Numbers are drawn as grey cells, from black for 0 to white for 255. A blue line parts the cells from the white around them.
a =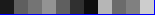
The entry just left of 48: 95
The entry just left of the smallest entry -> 48
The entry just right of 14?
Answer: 182

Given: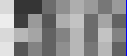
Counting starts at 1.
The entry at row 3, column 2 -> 183
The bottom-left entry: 228
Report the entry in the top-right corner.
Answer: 154
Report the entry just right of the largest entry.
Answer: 62
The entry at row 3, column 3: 165
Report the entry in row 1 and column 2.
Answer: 53
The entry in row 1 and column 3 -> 53
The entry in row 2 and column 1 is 237

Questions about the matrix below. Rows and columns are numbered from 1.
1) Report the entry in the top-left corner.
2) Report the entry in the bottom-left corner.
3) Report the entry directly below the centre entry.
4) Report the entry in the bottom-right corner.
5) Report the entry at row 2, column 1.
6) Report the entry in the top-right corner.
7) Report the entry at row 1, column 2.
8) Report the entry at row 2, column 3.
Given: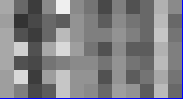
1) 168
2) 158
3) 138
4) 104
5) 158
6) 138
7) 104
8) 72

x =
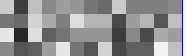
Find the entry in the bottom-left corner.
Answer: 137
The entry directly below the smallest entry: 85
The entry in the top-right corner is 137
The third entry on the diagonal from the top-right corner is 73
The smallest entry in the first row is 61
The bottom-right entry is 192
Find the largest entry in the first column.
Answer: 231
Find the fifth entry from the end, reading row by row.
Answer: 73
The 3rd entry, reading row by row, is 192
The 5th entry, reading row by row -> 158
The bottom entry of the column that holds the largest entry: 241
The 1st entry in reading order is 202
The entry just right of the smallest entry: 221
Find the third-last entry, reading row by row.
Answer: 95
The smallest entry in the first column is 117

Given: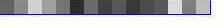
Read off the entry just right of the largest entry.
127
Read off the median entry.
107
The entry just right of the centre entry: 87

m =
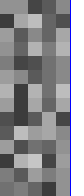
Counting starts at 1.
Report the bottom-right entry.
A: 146
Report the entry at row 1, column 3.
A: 69
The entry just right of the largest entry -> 69
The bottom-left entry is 113
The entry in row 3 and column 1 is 157
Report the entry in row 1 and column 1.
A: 146
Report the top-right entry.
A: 137
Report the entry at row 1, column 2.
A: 146
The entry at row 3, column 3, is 137
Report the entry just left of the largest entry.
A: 179

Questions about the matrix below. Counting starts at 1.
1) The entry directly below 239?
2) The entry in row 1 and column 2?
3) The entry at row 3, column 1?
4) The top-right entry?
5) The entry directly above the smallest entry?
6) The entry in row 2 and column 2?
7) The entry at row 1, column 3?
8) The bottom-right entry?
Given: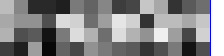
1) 79
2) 134
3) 178
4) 110
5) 19
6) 146
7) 41
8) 79

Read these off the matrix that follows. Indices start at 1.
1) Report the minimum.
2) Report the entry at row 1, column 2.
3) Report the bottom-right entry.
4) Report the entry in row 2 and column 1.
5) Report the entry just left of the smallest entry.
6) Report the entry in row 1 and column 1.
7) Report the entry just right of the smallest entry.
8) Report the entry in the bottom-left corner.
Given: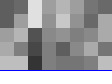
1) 52
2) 105
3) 190
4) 94
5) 190
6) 94
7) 127
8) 190

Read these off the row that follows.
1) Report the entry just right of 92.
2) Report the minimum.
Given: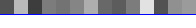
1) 124
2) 61

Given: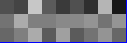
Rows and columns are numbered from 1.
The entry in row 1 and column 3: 199
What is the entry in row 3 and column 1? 103
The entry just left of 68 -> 80
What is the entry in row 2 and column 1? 115
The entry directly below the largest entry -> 127
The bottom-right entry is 103
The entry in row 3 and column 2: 127

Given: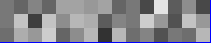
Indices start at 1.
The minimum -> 50
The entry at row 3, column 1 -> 110
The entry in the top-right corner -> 72
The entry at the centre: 92
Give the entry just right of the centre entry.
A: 132
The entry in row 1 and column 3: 132
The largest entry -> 228
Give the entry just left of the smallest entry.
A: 183
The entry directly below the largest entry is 152
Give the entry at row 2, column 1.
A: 120
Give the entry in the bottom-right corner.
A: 183
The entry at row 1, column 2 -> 101
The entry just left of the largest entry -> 72

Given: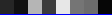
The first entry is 38
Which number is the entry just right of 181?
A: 59
